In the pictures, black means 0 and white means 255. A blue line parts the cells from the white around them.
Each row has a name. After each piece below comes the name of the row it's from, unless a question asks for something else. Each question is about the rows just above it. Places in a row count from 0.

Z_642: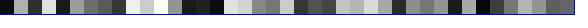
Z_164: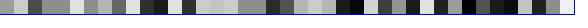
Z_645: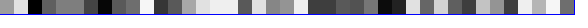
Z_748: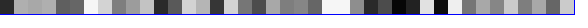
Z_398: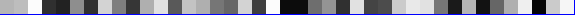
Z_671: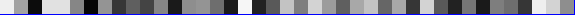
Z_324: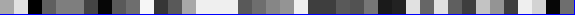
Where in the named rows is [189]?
Z_398, 1
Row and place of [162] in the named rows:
Z_671, 1
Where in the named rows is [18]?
Z_398, 34
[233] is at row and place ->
Z_398, 29
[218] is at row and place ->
Z_642, 26

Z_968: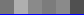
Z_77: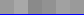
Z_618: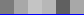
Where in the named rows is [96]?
Z_618, 4
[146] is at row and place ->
Z_77, 3
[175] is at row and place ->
Z_968, 1

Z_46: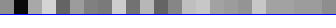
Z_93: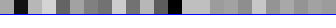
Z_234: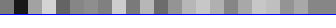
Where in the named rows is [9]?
Z_46, 1
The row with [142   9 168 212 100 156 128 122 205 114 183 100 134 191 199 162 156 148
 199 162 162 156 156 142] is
Z_46
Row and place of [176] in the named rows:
Z_234, 15

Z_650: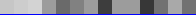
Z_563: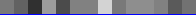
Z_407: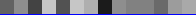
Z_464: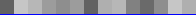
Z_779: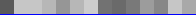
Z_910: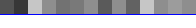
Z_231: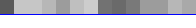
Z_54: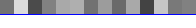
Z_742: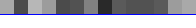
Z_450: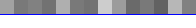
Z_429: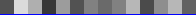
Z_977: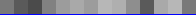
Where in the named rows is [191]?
Z_231, 5
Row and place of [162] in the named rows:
Z_450, 0
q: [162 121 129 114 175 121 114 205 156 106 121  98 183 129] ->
Z_450
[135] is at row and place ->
Z_779, 11
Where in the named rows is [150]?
Z_779, 4

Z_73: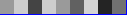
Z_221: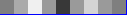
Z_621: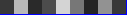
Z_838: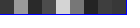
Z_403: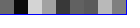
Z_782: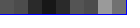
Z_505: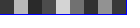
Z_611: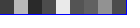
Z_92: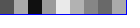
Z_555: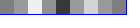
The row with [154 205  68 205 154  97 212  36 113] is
Z_73
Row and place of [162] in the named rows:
Z_403, 3
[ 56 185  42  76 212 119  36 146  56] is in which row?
Z_621
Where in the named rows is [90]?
Z_403, 6

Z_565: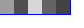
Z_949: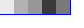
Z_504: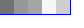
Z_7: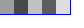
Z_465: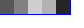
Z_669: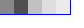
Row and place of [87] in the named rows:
Z_465, 0
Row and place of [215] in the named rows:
Z_565, 2

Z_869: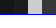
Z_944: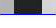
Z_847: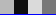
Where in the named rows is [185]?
Z_847, 0
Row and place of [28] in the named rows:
Z_869, 1
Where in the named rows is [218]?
Z_847, 2
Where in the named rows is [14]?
Z_847, 1
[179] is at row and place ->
Z_944, 0

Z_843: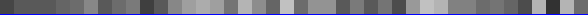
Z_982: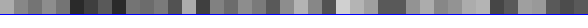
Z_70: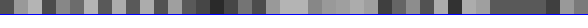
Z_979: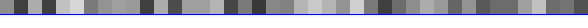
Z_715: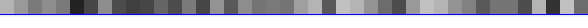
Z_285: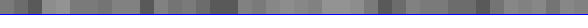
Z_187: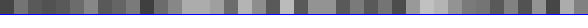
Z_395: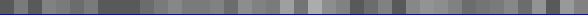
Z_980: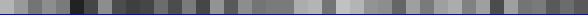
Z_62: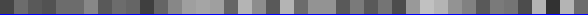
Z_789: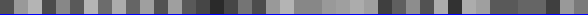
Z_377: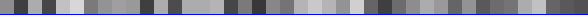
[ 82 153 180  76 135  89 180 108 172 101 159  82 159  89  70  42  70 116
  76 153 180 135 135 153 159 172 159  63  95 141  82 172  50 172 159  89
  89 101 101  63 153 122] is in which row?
Z_789
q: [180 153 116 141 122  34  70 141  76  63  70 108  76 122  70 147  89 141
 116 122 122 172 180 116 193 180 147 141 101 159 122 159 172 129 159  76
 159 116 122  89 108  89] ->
Z_980
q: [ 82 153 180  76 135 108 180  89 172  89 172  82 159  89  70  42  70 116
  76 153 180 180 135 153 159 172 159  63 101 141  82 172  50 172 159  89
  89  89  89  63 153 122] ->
Z_70
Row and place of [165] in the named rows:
Z_62, 14
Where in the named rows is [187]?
Z_187, 20
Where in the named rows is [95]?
Z_789, 28

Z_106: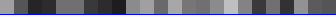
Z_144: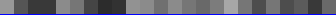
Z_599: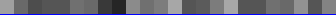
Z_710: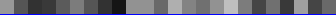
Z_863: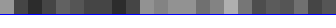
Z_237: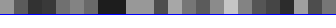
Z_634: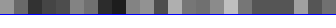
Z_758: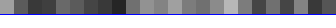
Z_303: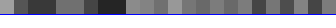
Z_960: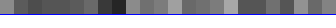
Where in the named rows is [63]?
Z_758, 3
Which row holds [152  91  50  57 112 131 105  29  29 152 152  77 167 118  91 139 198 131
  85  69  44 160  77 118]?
Z_237
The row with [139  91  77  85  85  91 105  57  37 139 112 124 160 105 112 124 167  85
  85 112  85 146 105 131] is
Z_960
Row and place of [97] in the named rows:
Z_863, 4

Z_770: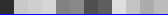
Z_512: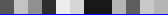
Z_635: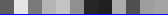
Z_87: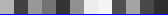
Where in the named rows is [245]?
Z_87, 7
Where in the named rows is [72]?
Z_87, 10
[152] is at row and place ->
Z_87, 2
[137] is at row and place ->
Z_770, 5
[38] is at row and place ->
Z_635, 6
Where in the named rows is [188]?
Z_770, 11
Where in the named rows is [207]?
Z_770, 2

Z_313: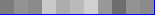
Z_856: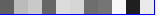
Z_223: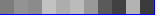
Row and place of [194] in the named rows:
Z_223, 3
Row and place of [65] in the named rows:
Z_223, 8
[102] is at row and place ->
Z_856, 3

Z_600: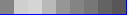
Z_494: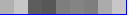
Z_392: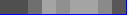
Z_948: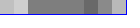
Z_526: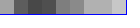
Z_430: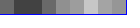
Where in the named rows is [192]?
Z_948, 0
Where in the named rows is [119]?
Z_600, 6
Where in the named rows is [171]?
Z_494, 7
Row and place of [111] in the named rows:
Z_392, 2

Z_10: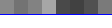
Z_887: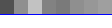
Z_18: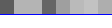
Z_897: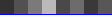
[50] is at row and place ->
Z_897, 0
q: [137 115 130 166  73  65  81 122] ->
Z_10
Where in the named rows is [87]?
Z_897, 7
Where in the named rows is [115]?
Z_10, 1

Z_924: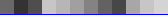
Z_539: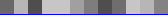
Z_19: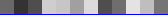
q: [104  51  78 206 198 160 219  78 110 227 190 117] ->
Z_19
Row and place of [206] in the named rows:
Z_19, 3
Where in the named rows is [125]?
Z_539, 6
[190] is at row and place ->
Z_19, 10
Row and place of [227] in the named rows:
Z_19, 9
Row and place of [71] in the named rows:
Z_924, 8
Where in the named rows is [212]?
Z_924, 11

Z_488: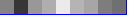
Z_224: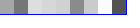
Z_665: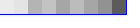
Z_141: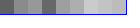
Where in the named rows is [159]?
Z_141, 4
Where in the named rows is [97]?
Z_141, 0
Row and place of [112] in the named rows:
Z_488, 8

